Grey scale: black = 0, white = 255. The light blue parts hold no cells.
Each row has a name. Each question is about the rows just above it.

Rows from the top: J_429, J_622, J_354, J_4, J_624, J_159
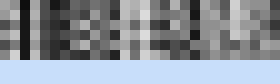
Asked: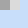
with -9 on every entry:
| 156 | 210 |
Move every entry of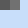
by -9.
|  80 | 104 |
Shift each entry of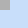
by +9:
| 186 |

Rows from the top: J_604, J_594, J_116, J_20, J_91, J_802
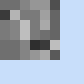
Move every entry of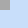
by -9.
| 160 |
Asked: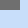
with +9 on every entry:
| 120 | 120 |
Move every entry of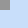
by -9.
| 141 |

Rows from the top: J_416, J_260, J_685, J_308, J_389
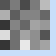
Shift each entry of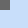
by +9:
| 112 |
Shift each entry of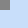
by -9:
| 123 |
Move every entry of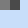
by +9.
| 132 |  83 |
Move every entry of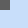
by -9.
| 85 |
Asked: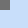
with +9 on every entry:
| 121 |

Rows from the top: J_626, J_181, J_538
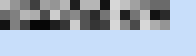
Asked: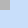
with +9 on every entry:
| 191 |
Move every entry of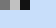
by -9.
| 108 | 184 |   9 |
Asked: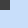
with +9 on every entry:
| 72 |
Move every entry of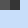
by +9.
| 92 | 62 |
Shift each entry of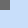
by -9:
| 97 |
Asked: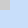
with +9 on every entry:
| 214 |
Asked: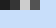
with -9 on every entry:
|  21 |  44 | 196 |  74 |

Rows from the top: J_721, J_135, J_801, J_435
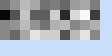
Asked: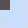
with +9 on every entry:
| 91 |
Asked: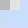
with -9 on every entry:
| 177 | 218 |
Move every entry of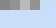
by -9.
| 126 | 138 | 177 | 138 |
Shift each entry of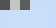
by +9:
|  91 | 206 | 102 |
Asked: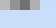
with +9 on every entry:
| 195 | 156 | 123 | 185 |
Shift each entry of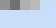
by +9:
| 156 | 123 | 185 | 195 |
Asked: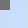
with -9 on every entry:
| 105 |

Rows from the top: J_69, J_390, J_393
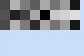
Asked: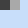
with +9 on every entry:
|  73 | 178 |
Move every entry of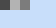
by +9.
|  82 | 188 | 133 |
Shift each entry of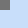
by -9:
| 106 |

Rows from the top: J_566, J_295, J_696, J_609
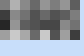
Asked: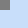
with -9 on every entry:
| 116 |
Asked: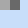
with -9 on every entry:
| 159 |  96 |
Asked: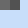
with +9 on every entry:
| 114 |  91 |

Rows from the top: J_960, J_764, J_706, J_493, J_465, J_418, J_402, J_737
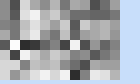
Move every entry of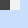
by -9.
|  59 | 233 |
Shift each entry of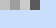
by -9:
| 183 | 150 | 194 |  80 |

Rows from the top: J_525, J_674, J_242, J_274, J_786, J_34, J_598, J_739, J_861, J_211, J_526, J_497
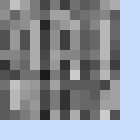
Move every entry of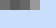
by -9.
| 104 |  82 |  94 | 143 |
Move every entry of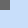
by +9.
| 112 |

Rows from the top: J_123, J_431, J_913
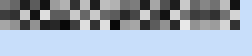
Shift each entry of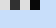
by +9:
| 231 |  58 | 231 |  17 |
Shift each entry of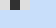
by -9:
| 213 |  40 | 213 |
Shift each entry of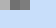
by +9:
| 187 | 122 | 134 |
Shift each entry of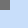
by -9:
| 104 |
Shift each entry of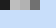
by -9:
|  20 | 181 | 169 | 104 |

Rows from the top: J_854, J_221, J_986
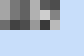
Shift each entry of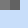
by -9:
| 111 |  89 |
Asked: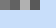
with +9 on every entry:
| 129 | 107 | 186 |  98 |
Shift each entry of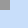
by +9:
| 162 |
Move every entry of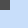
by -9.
| 68 |
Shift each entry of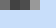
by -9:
| 100 |  57 |  68 | 144 |
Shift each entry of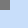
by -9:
| 111 |

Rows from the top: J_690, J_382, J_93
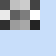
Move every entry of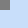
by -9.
| 116 |
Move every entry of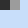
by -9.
|  38 | 147 |
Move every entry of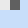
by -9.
| 225 |  87 |
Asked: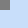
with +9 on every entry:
| 134 |
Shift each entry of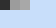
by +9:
|  56 | 165 | 177 |

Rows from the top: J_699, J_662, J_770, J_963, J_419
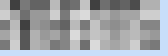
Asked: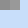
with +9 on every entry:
| 151 | 162 |
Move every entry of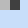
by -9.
| 177 |  55 |
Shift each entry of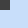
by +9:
| 73 |
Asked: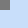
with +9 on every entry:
| 130 |
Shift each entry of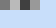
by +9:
| 130 | 195 |  73 | 162 |
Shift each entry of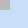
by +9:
| 195 |

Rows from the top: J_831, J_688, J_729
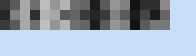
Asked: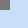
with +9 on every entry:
| 129 |
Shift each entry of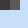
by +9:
| 67 | 99 |

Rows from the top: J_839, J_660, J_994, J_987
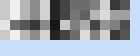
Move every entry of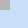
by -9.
| 173 |
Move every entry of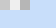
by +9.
| 210 | 248 | 191 |

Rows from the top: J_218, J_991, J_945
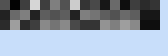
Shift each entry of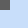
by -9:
| 85 |
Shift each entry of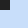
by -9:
| 25 |
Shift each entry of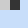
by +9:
| 213 |  61 |

